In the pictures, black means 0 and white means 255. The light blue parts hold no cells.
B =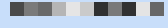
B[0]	74
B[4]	229
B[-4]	121
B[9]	228

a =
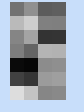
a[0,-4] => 114
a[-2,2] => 155
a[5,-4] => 65
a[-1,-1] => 137
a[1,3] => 127
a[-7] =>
[114, 144, 92, 95]
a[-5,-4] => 133
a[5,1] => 53
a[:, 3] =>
[95, 127, 52, 178, 143, 159, 137]

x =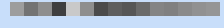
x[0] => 157
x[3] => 63
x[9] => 106
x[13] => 145

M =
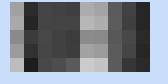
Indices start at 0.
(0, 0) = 161
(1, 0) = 169
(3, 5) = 162
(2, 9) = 42
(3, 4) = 61
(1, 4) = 68
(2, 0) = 138
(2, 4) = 60
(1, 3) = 68
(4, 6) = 196
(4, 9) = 42
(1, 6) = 174
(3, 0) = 155
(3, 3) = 65

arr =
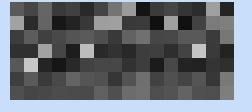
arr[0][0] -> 90
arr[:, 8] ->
[155, 57, 98, 40, 50, 83, 108]
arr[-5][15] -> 119
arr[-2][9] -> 111
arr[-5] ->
[61, 92, 64, 73, 84, 90, 79, 57, 98, 112, 70, 72, 89, 89, 59, 119]
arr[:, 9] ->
[20, 59, 112, 61, 61, 111, 112]
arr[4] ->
[88, 199, 36, 22, 41, 66, 71, 71, 50, 61, 27, 72, 35, 33, 52, 47]
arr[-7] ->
[90, 70, 101, 58, 64, 41, 68, 116, 155, 20, 59, 69, 53, 44, 159, 36]
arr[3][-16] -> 48
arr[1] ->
[162, 42, 100, 23, 35, 56, 158, 160, 57, 59, 16, 159, 17, 66, 123, 127]
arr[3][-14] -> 162
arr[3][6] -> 41
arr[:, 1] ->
[70, 42, 92, 48, 199, 90, 69]
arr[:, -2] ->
[159, 123, 59, 58, 52, 55, 78]
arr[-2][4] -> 100
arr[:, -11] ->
[41, 56, 90, 189, 66, 85, 74]
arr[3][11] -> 46
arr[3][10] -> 63
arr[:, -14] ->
[101, 100, 64, 162, 36, 58, 72]

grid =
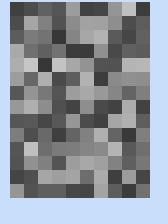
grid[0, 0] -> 64
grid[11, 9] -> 119
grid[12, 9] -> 70
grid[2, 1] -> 123
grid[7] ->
[152, 175, 141, 80, 67, 142, 74, 66, 172, 66]
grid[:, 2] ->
[97, 129, 115, 96, 55, 175, 120, 141, 71, 105, 110, 128, 166, 95]
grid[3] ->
[169, 112, 96, 114, 60, 59, 144, 73, 96, 92]
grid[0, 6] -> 70
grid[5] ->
[157, 103, 175, 74, 94, 178, 61, 138, 144, 142]
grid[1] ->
[76, 166, 129, 82, 140, 162, 161, 142, 77, 93]
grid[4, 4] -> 167
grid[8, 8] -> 176
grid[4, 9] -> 183
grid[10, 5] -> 133
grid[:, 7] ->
[149, 142, 90, 73, 82, 138, 134, 66, 166, 100, 180, 130, 63, 93]
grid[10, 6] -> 138
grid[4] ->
[174, 198, 55, 195, 167, 147, 83, 82, 180, 183]
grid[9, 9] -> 127
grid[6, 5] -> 168
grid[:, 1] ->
[76, 166, 123, 112, 198, 103, 148, 175, 89, 78, 191, 145, 79, 83]
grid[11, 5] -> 168
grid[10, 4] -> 125
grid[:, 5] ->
[66, 162, 167, 59, 147, 178, 168, 142, 76, 129, 133, 168, 109, 70]

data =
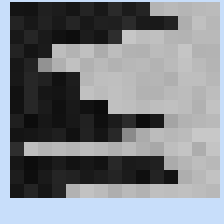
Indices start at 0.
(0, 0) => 20
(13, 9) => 178
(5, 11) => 175
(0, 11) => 185
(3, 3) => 189
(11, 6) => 18
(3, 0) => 35
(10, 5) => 189
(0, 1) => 19
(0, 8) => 27
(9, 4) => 17
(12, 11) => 19
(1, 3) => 25
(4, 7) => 178
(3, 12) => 197
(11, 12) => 181
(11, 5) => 23
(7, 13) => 177
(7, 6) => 12
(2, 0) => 24
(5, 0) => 24
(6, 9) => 178
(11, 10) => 32
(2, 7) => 45
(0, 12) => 181
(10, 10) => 168
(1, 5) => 24
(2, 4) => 13
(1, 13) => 192
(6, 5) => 193
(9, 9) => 171
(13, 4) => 178
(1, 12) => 174
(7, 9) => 185
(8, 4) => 24
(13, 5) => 194

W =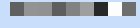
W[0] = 96
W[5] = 158
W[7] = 253
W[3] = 94

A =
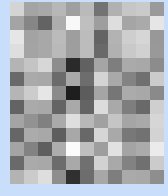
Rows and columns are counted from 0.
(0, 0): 212
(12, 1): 203
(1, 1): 134
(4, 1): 196
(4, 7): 126
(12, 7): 126
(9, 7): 169
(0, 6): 115
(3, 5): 188
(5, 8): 131
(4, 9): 168
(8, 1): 146
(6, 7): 118
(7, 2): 168
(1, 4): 248
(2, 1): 163
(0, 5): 186
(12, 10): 142
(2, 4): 158
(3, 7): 177
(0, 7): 177
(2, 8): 206
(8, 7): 197
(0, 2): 168
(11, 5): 112
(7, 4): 169
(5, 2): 168
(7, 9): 105
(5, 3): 107
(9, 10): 211
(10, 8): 164
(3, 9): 209
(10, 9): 171
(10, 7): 226
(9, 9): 114

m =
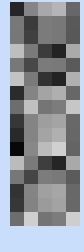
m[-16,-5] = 37
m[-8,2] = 158
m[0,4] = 103
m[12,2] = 124
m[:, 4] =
[103, 89, 88, 170, 90, 176, 103, 198, 104, 103, 100, 169, 91, 104, 104, 206]
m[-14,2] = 123
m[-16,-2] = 181
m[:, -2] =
[181, 120, 120, 35, 121, 35, 175, 124, 164, 176, 208, 37, 121, 166, 163, 124]
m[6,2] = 164
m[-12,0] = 120
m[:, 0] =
[37, 120, 119, 190, 120, 195, 43, 109, 55, 41, 8, 187, 119, 51, 55, 109]
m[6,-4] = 132
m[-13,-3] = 60
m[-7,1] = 132
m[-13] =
[190, 122, 60, 35, 170]
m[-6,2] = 188
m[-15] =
[120, 59, 123, 120, 89]
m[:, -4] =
[133, 59, 64, 122, 72, 122, 132, 192, 132, 132, 136, 122, 69, 132, 131, 207]
